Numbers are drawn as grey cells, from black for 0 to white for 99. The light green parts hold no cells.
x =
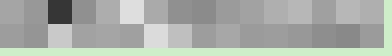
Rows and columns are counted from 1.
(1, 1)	64
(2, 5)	64
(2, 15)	53
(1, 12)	68
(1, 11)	63
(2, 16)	60
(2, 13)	59
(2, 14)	55
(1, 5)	67
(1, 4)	56

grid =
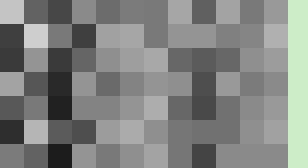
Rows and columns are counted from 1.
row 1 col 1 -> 76
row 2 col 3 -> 47
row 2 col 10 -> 50
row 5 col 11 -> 54
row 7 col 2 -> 38
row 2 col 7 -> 47
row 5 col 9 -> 28
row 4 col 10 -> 59
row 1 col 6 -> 48
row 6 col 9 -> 44
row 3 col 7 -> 65
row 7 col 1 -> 48
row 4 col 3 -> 16
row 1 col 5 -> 42
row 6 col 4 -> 30
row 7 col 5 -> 47
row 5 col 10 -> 44
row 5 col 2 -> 47
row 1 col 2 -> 38
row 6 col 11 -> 55
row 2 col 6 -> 64
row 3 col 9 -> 35
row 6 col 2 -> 70
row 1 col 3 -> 27
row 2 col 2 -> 80
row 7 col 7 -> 63
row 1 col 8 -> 64
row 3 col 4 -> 39

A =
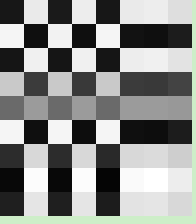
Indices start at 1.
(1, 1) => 9
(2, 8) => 11
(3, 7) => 93
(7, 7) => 85
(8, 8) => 92
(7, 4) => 84
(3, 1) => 8
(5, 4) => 60
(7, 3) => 17
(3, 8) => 88
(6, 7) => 5
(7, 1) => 17
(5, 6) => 60
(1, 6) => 91
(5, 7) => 60
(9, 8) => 84
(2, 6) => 7
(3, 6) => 92
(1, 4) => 92
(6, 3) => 95
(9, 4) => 89
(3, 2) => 93

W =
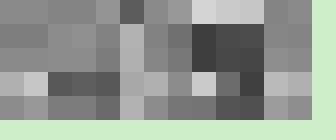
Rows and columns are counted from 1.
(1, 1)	53
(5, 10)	33
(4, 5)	34
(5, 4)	48
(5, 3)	48
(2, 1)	49
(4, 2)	77
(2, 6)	69
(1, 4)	51
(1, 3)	51
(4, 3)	34
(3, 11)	27
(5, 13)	55
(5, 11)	31
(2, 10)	29
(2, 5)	50
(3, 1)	53
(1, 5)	57
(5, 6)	69
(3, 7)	52

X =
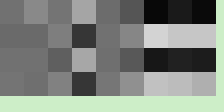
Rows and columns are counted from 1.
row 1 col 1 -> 44
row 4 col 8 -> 73
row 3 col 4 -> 65
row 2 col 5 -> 44
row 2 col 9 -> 77
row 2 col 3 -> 49
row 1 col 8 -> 10
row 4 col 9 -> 68
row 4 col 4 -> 21
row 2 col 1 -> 41
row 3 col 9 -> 11

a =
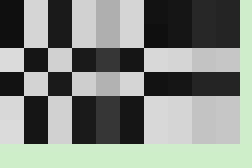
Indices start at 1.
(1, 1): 6
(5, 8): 83
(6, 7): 84
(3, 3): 81
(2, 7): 6
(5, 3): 81
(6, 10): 77
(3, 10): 77
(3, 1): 85
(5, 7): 84
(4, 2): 82
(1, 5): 68
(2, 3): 10
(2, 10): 14
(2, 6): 83
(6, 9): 76
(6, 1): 85
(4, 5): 69
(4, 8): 8

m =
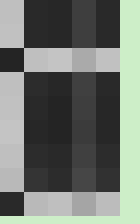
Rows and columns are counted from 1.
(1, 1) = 74
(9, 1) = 16
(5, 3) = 14
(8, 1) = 72
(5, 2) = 16
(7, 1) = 74
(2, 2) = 16
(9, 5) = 73
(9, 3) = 74
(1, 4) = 24
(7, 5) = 17
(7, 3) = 16
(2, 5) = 16
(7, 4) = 25
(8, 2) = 20

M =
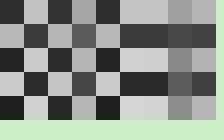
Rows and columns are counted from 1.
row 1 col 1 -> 18
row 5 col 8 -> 55
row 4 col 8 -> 36
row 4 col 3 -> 77
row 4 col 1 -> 79
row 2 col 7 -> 23
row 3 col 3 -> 17
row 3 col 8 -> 53
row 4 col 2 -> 17
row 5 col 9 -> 71
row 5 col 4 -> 71
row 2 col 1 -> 72
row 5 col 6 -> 83
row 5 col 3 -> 15
